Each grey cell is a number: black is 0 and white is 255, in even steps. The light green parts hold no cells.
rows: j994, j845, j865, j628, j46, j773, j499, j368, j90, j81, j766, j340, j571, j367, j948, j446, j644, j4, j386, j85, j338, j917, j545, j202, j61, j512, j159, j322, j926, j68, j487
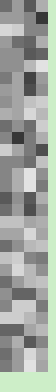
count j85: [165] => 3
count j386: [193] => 2
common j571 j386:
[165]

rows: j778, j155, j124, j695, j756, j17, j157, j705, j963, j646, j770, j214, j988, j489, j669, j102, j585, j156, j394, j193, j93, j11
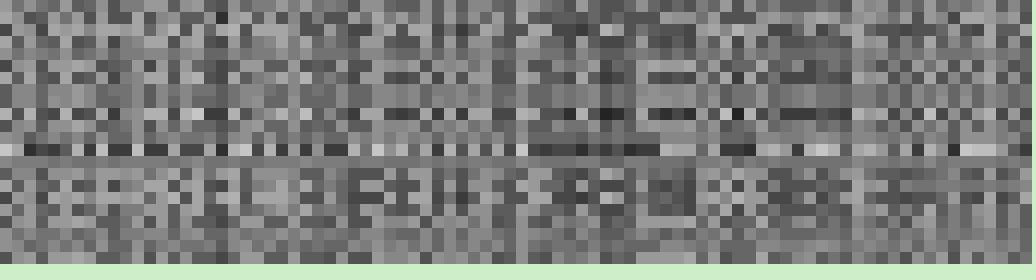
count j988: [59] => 20
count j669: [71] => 1
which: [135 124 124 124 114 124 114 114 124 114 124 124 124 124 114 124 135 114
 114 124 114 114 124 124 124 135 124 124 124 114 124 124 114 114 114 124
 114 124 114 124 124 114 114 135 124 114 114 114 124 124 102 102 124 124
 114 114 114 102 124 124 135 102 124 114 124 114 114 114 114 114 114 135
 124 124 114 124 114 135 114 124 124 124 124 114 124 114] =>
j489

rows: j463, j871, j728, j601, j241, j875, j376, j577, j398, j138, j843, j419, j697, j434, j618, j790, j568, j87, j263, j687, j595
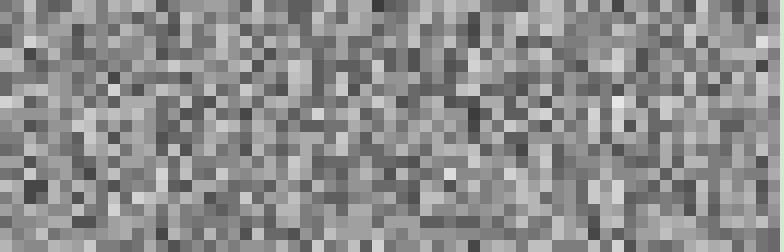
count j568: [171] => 5
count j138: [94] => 6

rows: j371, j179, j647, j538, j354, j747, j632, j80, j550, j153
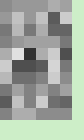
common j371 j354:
[173]
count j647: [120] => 2

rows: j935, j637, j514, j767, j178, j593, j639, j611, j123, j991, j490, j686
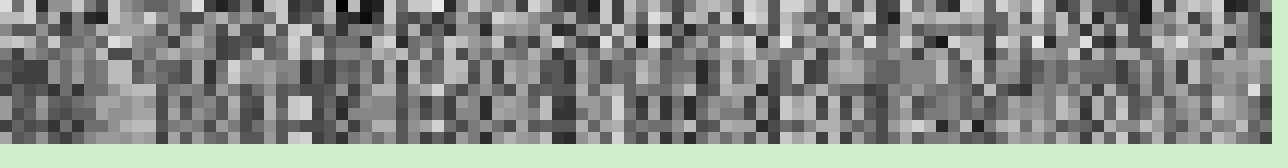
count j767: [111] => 9
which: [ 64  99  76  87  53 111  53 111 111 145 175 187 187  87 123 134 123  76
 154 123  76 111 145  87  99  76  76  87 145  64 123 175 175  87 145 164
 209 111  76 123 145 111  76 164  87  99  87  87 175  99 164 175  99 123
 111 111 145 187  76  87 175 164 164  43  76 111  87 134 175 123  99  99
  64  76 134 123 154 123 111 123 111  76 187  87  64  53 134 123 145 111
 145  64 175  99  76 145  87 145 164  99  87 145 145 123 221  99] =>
j611

